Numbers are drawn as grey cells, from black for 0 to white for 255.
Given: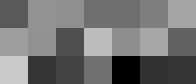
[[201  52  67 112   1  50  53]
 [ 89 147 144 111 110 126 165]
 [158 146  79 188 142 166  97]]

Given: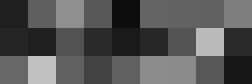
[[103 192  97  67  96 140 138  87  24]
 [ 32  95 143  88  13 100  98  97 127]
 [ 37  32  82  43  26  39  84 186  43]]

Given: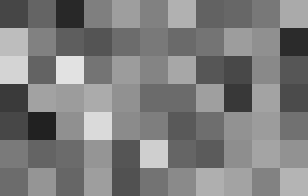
[[108 149 102 158  81 115 138 175 163 130 180]
 [ 70 100  40 127 158 129 177  98 103 120 170]
 [189 129  94  84 108 121 106 116 157 144  43]
 [212  99 226 116 156 132 167  86  72 137  86]
 [ 58 162 156 171 145 107 107 159  56 163  75]
 [ 71  33 144 218 139 126  89 110 146 156 113]
 [122 100 107 149  85 207 101  91 142 164 146]]

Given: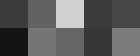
[[ 20 117 101  55 124]
 [ 59  98 209  60  70]]

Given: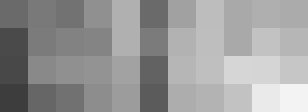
[[ 61 102 113 141 156  91 173 179 194 234 243]
 [106 121 114 144 176 106 161 189 169 175 171]
 [ 74 123 130 132 176 123 178 190 169 194 182]
 [ 72 137 144 147 162  98 182 191 214 213 198]]

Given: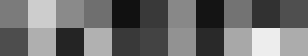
[[ 77 175  36 177  57  67 146  41 168 237 172]
 [123 205 138 111  17  57 136  20 115  49  79]]
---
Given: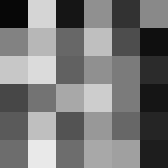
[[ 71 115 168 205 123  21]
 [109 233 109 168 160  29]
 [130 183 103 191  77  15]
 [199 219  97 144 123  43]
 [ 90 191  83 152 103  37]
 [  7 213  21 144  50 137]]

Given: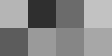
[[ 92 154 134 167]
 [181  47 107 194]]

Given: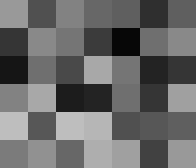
[[190  87 190 182  80  87  95]
 [153  80 130 103  95  47  95]
 [ 53 137 117  59   7 111 137]
 [123 145 103 174 160  65 153]
 [ 21 111  73 168 117  35  53]
 [130 168  28  35 111  53 160]]

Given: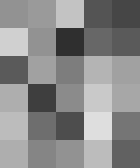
[[146 154 195  84  70]
 [174 133 146 188  97]
 [174  62 139 201 167]
 [ 90 161 125 180 161]
 [188 110  77 222 117]
 [208 146  47 103  90]]

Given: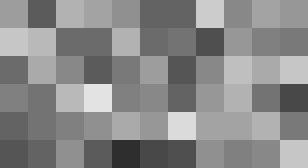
[[128 115 185 227 128 136  99 151 178 115  72]
 [157  91 178 163 144  99  99 204 136 163 151]
 [ 85  99 144  91  46  72  79 144 128 136 198]
 [107 170 136  91 121 157  85 136 191 170 198]
 [ 99 115 128 144 170 151 219 163 163 178 121]
 [198 185 107 107 178 107 115  79 151 128 121]]

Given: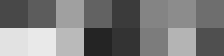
[[226 233 186  36  51 124 180  79]
 [ 72  92 160  98  59 132 140 110]]

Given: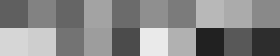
[[214 206 115 157  75 234 177  33  88  45]
 [ 95 130 101 163 107 143 123 184 171 137]]

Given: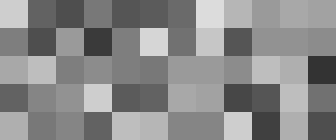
[[126  78 154  58 126 214 113 198  85 146 146 140]
 [ 98 133 146 206  91  98 168 162  71  85 190 113]
 [175 120 133  98 190 182 133 133 206  64 175  78]
 [168 190 126 140 126 120 154 154 140 190 175  51]
 [206  98  78 120  85  91 106 220 182 154 168 162]]
